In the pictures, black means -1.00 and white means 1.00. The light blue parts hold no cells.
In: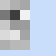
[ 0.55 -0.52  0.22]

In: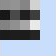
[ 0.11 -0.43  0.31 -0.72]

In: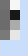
[-0.11 -0.81]

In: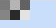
[-0.04 -0.67]

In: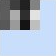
[-0.29  0.35 -0.84]

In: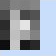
[-0.17  0.37  0.79  0.02]

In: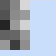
[-0.29  0.09  0.65]

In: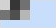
[ 0.65 -0.38]
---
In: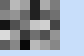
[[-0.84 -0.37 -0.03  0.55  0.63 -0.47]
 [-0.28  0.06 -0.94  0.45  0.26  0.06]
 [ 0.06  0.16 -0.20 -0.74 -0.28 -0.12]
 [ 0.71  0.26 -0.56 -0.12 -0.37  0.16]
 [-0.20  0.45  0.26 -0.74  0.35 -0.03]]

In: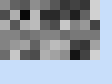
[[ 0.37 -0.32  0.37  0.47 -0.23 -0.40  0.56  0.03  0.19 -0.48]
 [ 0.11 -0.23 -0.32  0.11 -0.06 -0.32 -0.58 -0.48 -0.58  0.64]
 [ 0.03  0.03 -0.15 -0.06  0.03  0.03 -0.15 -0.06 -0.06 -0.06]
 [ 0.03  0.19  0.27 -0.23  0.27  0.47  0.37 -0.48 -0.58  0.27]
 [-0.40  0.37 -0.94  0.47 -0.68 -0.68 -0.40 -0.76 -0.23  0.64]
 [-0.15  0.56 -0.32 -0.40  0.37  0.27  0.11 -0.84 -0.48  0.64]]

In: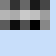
[[-0.29 -0.90 -0.37 -0.99  0.06]
 [-0.02 -0.61 -0.19 -0.81 -0.45]
 [ 0.42  0.34  0.58  0.50  0.24]]

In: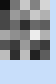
[[ 0.48 -0.64  0.48 -0.74 -0.27]
 [-0.35 -0.54  0.21 -0.35 -0.54]
 [-0.44 -0.18 -0.64 -0.18 -0.27]
 [-0.90 -0.08  0.57  0.02  0.67]
 [ 0.31  0.12  0.02  0.85  0.39]
 [-0.44  0.21  0.02  0.57  0.39]]

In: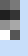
[[-0.76 -0.59]
 [ 0.99 -0.33]
 [-0.25 -0.05]
 [ 0.14  0.32]]

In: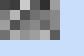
[[-0.45 -0.53  0.59 -0.28 -0.63  0.24]
 [ 0.24 -0.36 -0.03  0.07 -0.19  0.07]
 [-0.11  0.34  0.15  0.24  0.43 -0.28]
 [-0.03  0.43 -0.36 -0.11 -0.03  0.07]]
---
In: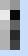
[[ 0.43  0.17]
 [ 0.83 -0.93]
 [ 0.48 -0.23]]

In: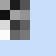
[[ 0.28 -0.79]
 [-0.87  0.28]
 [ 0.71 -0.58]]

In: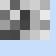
[[ 0.66 -0.23]
 [-0.12  0.65]
 [ 0.24 -0.17]]

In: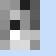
[[ 0.23  0.14]
 [ 0.14  0.50]
 [ 0.09 -0.76]]

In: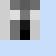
[[ 0.62 -0.12]
 [ 0.62  0.74]
 [ 0.62 -0.12]]

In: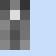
[[-0.46 -0.01]
 [-0.21  0.73]
 [ 0.05 -0.27]]

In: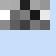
[[ 0.36  0.34]
 [ 0.99 -0.17]
 [ 0.08 -0.26]]

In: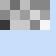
[[ 0.40 -0.12]
 [ 0.06  0.45]
 [-0.57  0.58]]
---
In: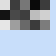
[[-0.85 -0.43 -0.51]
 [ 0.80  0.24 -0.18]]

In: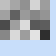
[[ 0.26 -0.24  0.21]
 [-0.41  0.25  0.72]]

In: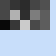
[[-0.44  0.39 -0.64]
 [-0.94 -0.57  0.59]]

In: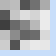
[[-0.32  0.55  0.74]
 [-0.51 -0.17  0.05]]

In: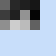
[[-0.53 -0.75  0.15]
 [ 0.12  0.61  0.47]]

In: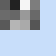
[[-0.16 -0.19  0.20]
 [-0.30  0.42  0.33]]
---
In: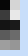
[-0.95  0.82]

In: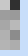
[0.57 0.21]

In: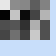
[ 0.81  0.54 -0.62  0.58]

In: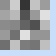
[ 0.12  0.45 -0.22  0.17  0.50]

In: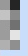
[0.20 0.08]

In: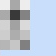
[ 0.86 -0.55  0.71]
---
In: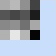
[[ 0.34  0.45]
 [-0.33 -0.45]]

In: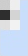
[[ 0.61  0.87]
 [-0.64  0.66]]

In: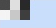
[[-0.43  0.75]
 [ 0.91  0.57]]

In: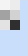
[[0.91 0.85]
 [0.27 0.65]]

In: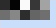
[[-0.66 -0.97]
 [-0.13  0.06]]

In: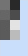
[[-0.10 -0.68]
 [-0.20 -0.40]]

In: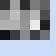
[[-0.60  0.27]
 [ 0.23  0.49]]

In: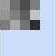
[[ 0.23 -0.14]
 [ 0.17  0.00]]

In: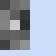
[[-0.42 -0.16]
 [ 0.01 -0.27]]
